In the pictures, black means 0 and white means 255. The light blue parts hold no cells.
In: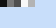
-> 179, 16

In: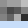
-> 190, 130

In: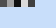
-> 63, 78

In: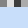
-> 171, 131

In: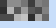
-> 117, 75

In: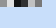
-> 120, 147

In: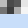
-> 229, 115

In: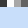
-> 99, 56
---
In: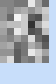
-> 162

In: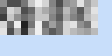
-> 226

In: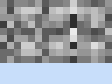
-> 135

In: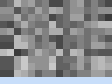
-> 172

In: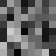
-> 77

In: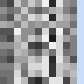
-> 187
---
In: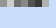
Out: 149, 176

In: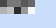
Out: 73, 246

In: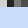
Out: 209, 77

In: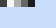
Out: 65, 28

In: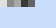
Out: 224, 98

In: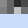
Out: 138, 113
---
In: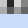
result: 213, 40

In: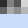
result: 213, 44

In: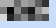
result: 214, 8

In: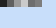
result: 202, 33

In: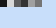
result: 216, 22

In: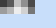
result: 237, 60

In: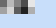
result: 230, 33
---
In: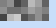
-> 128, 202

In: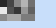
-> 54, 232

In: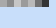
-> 155, 198

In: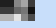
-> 103, 226

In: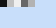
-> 239, 239

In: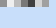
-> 120, 239

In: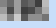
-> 62, 203

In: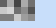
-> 112, 213

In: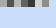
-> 98, 211

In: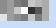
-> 253, 253
